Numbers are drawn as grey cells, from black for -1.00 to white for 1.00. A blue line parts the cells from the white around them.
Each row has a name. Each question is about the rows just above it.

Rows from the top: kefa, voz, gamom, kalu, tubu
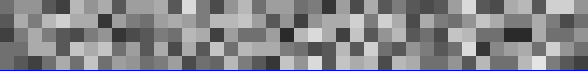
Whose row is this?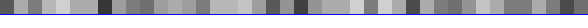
voz
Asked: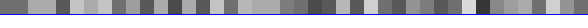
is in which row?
kalu
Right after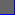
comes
0.44
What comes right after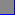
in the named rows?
0.24

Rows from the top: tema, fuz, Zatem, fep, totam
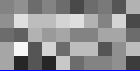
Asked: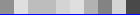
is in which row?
fuz
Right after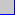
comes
-0.15
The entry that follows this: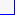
-0.33
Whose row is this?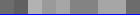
Zatem
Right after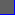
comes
0.40
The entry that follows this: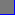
-0.33
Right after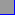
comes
0.30

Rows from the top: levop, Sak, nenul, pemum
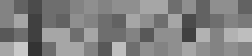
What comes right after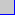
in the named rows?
-0.60
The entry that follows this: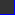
-0.14
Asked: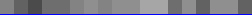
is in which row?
levop

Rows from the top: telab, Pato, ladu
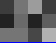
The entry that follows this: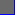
-0.73
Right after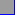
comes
-0.53
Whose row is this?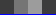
telab
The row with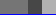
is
ladu

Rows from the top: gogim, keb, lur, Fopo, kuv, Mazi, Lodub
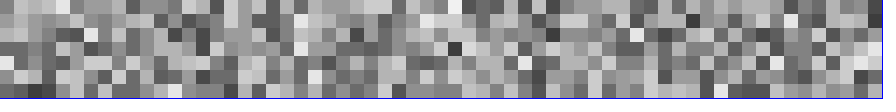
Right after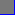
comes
0.60
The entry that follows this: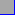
0.60
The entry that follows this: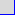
0.51

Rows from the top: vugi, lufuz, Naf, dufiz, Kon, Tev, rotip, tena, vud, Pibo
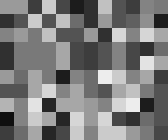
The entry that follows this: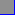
-0.78
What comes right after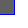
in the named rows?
0.12
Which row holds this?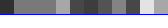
Kon
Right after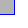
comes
0.03

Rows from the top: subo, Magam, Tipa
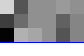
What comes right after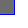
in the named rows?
0.13
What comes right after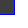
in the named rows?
-0.15
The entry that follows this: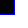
0.39
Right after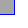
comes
0.13
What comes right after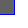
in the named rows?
0.04
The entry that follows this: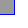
0.13

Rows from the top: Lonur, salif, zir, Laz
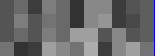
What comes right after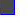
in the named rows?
-0.26
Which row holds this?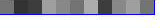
Laz
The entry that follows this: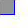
-0.53

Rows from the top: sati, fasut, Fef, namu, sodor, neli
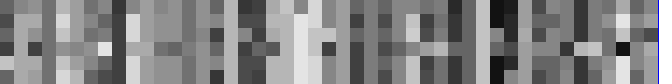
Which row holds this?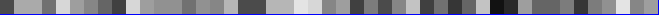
fasut
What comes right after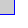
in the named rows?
-0.41
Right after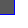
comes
0.43

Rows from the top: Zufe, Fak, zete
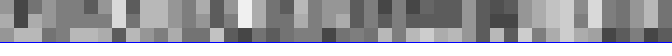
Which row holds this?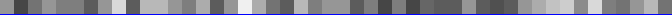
Zufe
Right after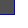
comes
-0.28
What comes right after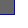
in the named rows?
-0.28
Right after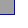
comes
-0.45
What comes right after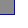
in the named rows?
0.70

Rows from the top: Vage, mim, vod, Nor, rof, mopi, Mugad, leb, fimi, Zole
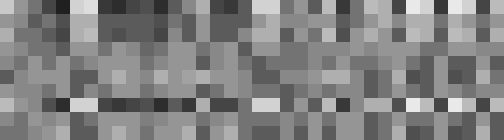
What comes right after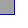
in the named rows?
0.37
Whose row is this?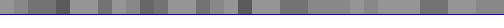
Nor
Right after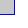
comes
0.17
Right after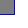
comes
0.07
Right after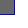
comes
-0.10
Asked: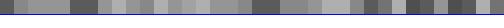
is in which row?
mopi

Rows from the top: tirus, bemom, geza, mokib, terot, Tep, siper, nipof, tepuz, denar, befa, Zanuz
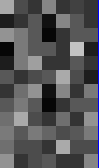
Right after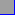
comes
-0.59
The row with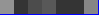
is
Zanuz
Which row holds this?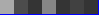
tirus
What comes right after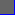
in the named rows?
-0.40
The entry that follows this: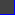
-0.59

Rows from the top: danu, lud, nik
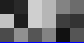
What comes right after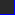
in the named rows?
0.62
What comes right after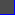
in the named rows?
0.13

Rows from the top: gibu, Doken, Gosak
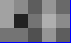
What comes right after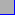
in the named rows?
0.09
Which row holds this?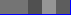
Gosak
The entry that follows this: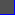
0.17

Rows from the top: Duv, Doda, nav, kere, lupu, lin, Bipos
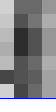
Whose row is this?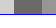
Duv
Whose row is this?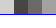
Bipos
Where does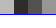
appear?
nav
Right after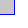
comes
-0.36
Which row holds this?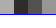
kere
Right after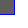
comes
0.27

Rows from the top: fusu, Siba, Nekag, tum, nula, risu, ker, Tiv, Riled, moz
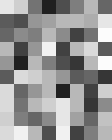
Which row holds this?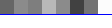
Nekag
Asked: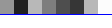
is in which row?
nula
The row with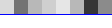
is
Tiv
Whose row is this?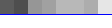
Siba
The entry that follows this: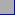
0.80

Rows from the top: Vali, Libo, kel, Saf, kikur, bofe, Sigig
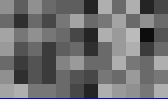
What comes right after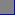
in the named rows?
0.21
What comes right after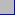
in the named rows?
-0.90

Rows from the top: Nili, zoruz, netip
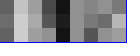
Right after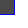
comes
-0.85
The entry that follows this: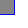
0.14

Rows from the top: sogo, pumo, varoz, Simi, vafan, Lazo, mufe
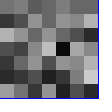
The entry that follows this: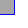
0.07
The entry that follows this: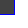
0.07
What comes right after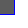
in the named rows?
-0.19
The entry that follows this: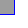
-0.10

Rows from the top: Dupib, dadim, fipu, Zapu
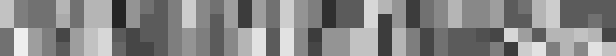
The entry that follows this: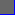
-0.45
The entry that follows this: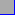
-0.11
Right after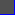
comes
-0.45

